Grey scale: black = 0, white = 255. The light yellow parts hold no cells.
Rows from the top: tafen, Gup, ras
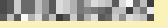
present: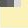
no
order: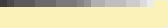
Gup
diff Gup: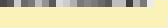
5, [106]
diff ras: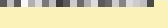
18, [147]
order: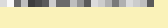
tafen

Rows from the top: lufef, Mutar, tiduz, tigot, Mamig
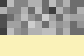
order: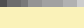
tigot
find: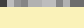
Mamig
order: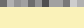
tigot
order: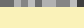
lufef

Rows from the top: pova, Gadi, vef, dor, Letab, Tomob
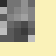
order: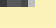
Letab
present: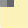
yes

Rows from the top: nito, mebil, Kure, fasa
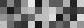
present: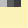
no
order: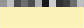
fasa
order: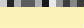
nito
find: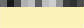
mebil
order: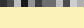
fasa
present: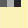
yes

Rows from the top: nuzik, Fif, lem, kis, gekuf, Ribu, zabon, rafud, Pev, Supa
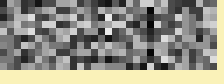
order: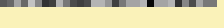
rafud
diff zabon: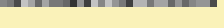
18, [134]
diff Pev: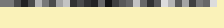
20, [180]

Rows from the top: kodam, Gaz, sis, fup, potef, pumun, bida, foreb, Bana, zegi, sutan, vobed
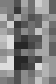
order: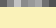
potef
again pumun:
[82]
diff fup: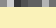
5, [112]
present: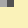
yes
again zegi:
[221]

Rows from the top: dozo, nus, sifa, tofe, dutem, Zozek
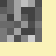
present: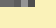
yes
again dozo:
[162]
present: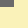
yes
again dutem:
[66]
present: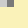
no
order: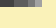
sifa
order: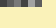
sifa

